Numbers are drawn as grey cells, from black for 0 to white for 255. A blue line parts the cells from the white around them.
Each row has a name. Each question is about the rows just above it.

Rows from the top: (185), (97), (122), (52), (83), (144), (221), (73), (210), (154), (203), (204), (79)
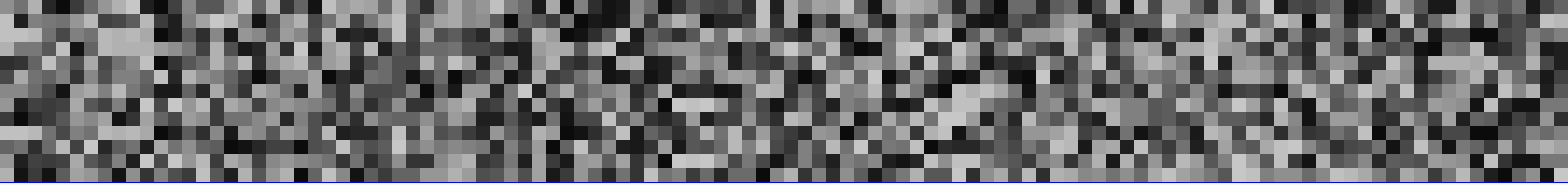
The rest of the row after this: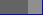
[100 156 136  31  31  87  46  25 114  19  72  72 192  87 136  52  39  59
 156  31  65  65 150  79  46 184 169  59 100 162  19  72 169 114 184 114
 199 199 156  31 107  39 184 114  87 136  52  31 177 128 128  87  93  65
  93 150  93  93  79  39 177 136  19  87 156 156 136  52  46 162 120  65
 162  31 100  93  25  65  46 150  46]
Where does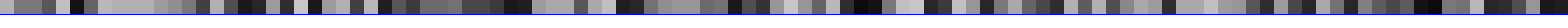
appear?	(52)
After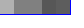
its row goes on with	[ 65  93 150  93  93  79  39 177 136  19  87 156 156 136  52  46 162 120
  65 162  31 100  93  25  65  46 150  46]
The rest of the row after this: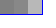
[ 59 169 120  39  11 192 177 192 169 120  19 128 107  87 150  31  59 100
  39 169 100  79 136  93  19  65  72  52  11 128 184 143  93 128 192 156
  87 192  59 107 143 156  87  31 192 136 177  31  87]
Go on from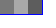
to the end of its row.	[120 136 156  39  79 169  25  46  46  19  25 114 184 177  46 107  65 184
 128 136 184  59 169 120  39  11 192 177 192 169 120  19 128 107  87 150
  31  59 100  39 169 100  79 136  93  19  65  72  52  11 128 184 143  93
 128 192 156  87 192  59 107 143 156  87  31 192 136 177  31  87]

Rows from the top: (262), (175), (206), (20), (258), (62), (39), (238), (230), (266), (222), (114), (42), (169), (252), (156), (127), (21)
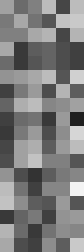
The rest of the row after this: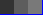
[134]
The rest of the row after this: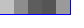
[85]
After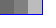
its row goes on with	[ 70 188]
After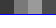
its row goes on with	[141 214]
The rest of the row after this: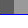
[188]

